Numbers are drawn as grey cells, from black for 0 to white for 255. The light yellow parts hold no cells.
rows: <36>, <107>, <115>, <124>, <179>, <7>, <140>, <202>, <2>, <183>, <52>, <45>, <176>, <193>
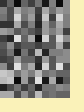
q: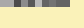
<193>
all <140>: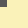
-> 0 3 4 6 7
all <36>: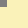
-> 7
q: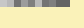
<52>
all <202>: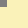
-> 7 8

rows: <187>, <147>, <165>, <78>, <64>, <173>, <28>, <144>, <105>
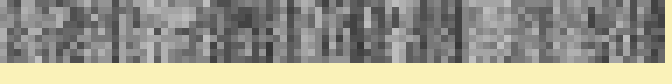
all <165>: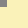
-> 0 6 7 18 21 31 43 46 55 66 80 82 89 91
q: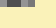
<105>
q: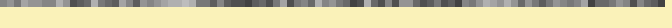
<165>
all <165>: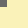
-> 12 15 37 44 49 53 59 74 85 86 92
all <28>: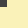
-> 30 46 60

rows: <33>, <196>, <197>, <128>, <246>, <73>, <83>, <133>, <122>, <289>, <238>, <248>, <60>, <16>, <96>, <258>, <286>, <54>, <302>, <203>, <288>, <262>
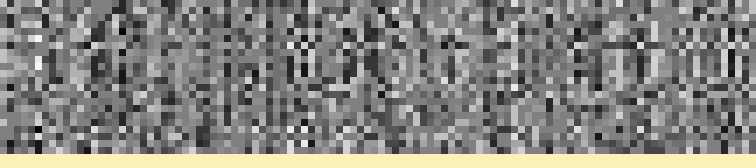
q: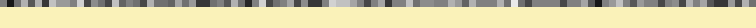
<60>
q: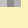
<16>
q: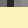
<54>
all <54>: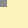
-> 3 4 19 27 33 42 47 53 67 68 83 86 89 99
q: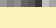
<54>

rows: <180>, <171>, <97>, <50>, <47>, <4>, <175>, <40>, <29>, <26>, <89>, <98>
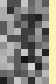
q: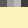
<47>
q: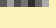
<50>
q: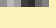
<175>

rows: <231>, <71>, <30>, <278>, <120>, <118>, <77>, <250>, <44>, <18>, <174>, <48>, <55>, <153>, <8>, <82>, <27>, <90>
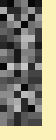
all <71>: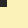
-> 1 2
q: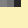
<27>
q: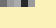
<8>

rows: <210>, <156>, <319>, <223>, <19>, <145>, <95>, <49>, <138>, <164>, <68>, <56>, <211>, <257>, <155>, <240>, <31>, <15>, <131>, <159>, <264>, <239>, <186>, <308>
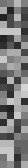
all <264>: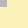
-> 0 1
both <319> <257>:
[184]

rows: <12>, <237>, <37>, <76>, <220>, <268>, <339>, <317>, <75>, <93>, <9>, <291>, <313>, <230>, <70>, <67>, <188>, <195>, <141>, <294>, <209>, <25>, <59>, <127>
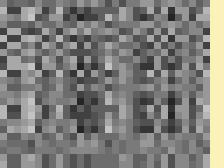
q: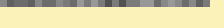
<12>
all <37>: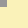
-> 0 7 8 26
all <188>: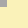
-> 3 8 17 23
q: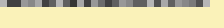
<9>
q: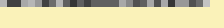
<67>

